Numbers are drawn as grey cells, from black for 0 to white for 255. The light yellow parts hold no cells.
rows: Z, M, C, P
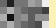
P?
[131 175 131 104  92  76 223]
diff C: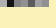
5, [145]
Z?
[104  32 117 117 161 145 239]
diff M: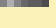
6, [64]

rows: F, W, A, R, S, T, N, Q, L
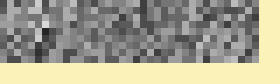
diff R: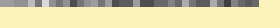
8, [131]
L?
[145  77  77 145 131  63 116 157 145  77 145 145 104  91 157  91  91 157
 145  63 131 104 116  91 157 157 116 116 172  63 145 145 172 188  77 116
 157]
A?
[145 172 131 131 116 116 172 131 116 172 172 104 116 116 131 145 157  63
 116 172  77 116 145  91 104 104 104 172 157  63  77 131 172 104 172  91
  63]

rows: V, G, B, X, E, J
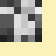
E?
[ 74  60 211 211 198  48]
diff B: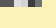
3, [198]
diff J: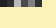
5, [33]
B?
[ 87  87 223 198  60 114]

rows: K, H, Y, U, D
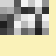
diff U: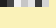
3, [186]
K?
[212 212  88 242 198 242 146]

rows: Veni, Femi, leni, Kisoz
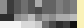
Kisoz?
[244 244 244 217 217 202 111  74  45  60  17]
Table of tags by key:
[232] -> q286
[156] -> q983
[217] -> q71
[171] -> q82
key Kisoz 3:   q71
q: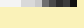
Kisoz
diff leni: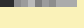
10, [186]
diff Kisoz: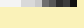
7, [74]
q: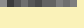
Femi
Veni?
[141  60  87 111  87 171  99  99 126 111 126]

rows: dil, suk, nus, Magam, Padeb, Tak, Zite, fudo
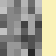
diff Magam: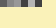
4, [165]
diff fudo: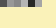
5, [152]
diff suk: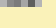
0, [194]
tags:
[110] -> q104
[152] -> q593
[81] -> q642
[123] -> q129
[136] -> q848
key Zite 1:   q593
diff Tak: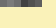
0, [123]

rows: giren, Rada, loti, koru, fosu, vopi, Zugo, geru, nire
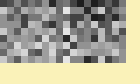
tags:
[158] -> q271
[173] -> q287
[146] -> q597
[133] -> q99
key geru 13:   q597
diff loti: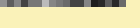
17, [119]
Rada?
[200 146  93 173 146 173 158 187 106 229 133 133  41 133 200  67 119 146]
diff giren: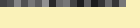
15, [93]
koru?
[146 146 146  67 187 173  93  54 119 187  67 173 119 200  81  93 200 173]
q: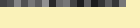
giren
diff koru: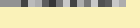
9, [187]

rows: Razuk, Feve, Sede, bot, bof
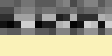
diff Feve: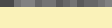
8, [103]
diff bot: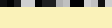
11, [17]
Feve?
[ 74  74 116 130 130 103 116 116 103 103 116  90 103 103 116 130]

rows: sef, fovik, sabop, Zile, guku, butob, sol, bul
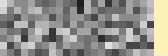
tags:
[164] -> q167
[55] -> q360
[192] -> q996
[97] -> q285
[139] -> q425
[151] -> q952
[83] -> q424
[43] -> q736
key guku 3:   q424
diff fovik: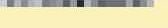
19, [83]
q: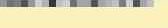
guku
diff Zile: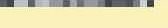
6, [179]
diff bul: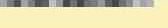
14, [139]
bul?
[164 124  83 164 124  83  97 192 151  71 112  71 112 124 139  97  71 112
 139 192 164 179]

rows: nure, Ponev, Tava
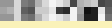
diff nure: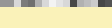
9, [203]
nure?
[150 150 216 123 111 177 216 243 228 203  71 177 189 203  71  83]
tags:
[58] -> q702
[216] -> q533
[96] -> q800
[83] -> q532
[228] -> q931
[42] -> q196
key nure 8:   q931
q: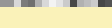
nure

